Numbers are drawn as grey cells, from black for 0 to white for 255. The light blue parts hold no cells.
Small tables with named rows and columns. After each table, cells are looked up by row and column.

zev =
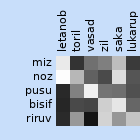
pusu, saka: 111
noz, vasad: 97
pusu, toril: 129
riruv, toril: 152
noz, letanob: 253
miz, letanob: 234
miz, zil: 127
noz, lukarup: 85
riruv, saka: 150
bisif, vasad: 69
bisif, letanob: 38
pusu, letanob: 41
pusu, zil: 115
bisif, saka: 230
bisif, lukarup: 102
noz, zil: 74
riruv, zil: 211

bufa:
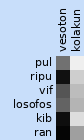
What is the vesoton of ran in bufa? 5
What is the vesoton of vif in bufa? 85
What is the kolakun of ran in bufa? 159
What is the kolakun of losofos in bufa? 180
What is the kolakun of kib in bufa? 221
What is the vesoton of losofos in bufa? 99
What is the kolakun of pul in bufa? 239
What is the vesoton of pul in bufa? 113
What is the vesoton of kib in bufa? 14
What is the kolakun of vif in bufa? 188
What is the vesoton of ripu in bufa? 17
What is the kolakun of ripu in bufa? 206

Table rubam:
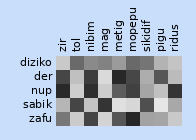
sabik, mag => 52
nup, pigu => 193
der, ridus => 187
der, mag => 218
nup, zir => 41
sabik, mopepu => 215
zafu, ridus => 201
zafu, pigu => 165
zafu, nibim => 68

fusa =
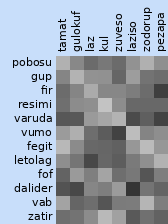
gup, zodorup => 115
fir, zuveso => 135
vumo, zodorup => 132
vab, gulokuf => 101
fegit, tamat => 184
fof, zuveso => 110
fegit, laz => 104
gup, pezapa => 109
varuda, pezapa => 66
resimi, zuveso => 141
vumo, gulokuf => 175
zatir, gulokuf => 115
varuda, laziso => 75
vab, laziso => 124
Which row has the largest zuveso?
varuda

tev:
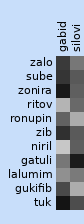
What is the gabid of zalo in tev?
58
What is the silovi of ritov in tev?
105
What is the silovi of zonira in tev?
95
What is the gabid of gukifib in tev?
73
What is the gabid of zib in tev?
48
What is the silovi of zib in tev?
90
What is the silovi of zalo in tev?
119
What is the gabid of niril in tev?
199
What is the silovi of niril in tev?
94

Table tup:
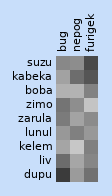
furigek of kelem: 128
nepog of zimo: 142
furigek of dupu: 113
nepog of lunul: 128
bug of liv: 108
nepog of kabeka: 109
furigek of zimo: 196
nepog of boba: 179
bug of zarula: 123
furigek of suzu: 73
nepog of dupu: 155
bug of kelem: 165
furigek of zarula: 139

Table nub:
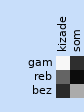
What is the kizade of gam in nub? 247
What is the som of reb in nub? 12
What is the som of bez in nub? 171
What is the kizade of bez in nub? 42
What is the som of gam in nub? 46
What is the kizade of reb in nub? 100
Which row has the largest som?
bez

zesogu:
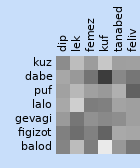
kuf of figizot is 99
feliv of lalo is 159
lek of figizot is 110
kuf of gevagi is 137
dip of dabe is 167
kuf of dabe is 60
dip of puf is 161
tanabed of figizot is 169
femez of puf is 160
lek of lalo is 207
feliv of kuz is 160
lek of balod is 188
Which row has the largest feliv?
figizot

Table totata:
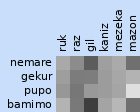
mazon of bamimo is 111
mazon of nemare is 112
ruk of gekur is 158
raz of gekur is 124
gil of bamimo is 62
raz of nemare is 140
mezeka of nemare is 170
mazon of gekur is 179
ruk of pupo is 151
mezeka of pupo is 165
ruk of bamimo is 179
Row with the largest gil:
pupo

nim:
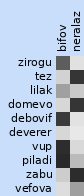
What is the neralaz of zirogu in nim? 225
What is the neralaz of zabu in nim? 44
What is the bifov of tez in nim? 210
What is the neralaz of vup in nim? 217
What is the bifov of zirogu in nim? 93
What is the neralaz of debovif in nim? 226
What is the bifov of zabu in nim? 205
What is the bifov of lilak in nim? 160
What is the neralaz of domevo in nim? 53
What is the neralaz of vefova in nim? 159
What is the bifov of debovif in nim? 58

